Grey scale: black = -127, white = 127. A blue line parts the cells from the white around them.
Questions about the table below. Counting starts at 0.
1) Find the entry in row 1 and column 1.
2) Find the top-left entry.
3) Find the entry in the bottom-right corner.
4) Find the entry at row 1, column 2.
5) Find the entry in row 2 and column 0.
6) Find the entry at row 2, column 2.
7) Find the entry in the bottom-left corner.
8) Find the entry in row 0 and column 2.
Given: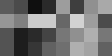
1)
0
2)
-36
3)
-30
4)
75
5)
-44
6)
-85
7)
-44
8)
-112

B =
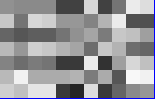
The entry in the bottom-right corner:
23
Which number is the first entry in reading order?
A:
17
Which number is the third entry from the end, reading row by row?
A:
-26
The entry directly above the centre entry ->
17
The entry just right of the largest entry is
113
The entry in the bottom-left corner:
79
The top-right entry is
93
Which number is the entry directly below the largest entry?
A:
10
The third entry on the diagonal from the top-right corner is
71
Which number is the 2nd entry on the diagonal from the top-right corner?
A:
-47
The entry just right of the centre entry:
-18
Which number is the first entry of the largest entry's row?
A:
57
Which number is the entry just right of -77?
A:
31
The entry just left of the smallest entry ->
-70
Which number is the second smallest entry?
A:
-77
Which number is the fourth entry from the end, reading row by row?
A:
-70
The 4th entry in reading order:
10
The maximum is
120
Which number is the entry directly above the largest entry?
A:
87

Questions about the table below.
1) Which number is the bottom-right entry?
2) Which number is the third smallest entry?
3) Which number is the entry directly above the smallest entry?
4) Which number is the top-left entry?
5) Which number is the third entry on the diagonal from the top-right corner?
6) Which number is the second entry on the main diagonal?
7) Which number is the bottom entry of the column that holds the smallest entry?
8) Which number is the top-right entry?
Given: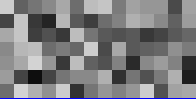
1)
40
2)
-91
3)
83
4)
77
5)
-59
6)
69
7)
48
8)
34

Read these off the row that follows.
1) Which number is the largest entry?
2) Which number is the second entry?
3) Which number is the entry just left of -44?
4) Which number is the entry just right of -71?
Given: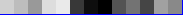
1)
106
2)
61
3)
-127
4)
-113

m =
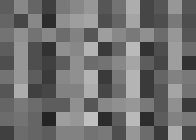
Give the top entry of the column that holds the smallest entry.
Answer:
-63
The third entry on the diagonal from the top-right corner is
-19
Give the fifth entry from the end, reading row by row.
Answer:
23
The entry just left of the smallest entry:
-26
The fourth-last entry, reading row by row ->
-19
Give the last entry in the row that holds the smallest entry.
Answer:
-6
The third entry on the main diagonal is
-12
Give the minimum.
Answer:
-91
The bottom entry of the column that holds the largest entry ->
-12
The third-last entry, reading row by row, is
-69
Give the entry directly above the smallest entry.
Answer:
-34
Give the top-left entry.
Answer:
-34
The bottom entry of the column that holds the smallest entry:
-34
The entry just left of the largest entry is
23
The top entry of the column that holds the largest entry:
23
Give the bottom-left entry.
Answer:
-63
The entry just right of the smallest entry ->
30
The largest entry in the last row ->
45
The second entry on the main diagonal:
-57
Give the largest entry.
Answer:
64
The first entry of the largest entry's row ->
-19
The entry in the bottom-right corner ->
-57
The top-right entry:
-41

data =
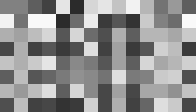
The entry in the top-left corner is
1
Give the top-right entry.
-33
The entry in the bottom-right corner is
-56
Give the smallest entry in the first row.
-84
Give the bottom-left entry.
-48
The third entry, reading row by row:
-33
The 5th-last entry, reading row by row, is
-62
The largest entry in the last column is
121
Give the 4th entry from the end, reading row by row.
-25
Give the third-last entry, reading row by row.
94
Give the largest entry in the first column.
114
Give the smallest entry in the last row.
-76
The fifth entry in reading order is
101
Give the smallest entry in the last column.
-69
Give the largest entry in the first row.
114
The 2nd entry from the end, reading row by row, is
74
